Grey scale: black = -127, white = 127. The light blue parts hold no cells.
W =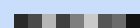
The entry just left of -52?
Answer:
-85
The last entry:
-108
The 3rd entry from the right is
-41

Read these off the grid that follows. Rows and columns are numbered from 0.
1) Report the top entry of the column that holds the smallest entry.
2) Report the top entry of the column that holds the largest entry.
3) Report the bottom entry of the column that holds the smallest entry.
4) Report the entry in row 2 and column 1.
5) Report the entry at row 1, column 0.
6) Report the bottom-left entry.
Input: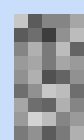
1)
5
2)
-36
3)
-36
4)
48
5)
-36
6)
-5

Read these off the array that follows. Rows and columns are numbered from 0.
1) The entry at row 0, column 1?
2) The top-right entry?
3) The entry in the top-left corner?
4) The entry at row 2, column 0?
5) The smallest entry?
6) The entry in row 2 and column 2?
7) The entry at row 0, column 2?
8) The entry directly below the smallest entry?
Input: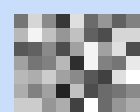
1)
86
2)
1
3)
-10
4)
-39
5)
-93
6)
10
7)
10
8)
45

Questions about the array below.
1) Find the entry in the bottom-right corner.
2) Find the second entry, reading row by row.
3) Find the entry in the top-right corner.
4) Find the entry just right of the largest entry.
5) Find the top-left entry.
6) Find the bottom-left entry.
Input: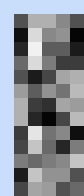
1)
-22
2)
48
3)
-46
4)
-34
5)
-46
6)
-57

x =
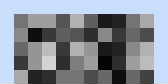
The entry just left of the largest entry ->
21
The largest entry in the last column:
60
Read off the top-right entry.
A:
40
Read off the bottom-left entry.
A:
40
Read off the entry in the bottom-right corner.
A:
-61
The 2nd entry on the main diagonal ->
-113
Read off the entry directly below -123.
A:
-23
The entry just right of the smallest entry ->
-81
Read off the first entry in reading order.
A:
-11
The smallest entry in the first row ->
-102
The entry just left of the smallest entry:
30
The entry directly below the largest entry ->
-81
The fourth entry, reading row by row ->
-42
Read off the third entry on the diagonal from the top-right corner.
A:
-93
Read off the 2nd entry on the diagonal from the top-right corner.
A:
-23

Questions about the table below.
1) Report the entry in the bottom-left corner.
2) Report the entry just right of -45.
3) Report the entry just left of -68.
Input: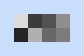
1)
-91
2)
14
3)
91

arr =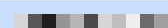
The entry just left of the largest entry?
63
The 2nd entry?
-40
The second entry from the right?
-20

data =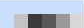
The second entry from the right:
25
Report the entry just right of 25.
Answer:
87
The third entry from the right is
-39

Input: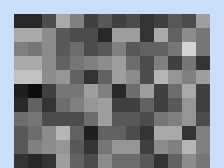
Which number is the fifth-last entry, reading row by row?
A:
-39
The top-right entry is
30
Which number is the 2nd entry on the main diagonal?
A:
41
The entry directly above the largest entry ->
12
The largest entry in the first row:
41
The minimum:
-114
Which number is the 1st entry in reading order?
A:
-87
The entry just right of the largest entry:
-9
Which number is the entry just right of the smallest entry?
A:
-63
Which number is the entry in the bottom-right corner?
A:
-9
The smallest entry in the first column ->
-96
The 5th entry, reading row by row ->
0
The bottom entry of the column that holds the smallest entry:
-87
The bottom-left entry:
-75
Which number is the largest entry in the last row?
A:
30
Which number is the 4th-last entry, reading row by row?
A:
-75
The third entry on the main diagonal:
12
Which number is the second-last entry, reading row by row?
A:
12
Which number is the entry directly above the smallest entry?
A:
65
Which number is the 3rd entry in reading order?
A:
-51
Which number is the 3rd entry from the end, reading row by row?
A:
-29

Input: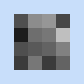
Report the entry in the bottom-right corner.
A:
-28
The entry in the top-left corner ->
-48
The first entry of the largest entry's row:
-99
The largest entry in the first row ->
22
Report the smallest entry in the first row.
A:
-57

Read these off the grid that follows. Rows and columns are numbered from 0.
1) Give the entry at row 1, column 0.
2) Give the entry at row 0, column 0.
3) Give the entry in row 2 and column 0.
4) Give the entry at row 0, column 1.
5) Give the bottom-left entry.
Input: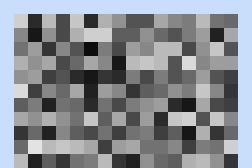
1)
7
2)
79
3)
-13
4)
-85
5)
58
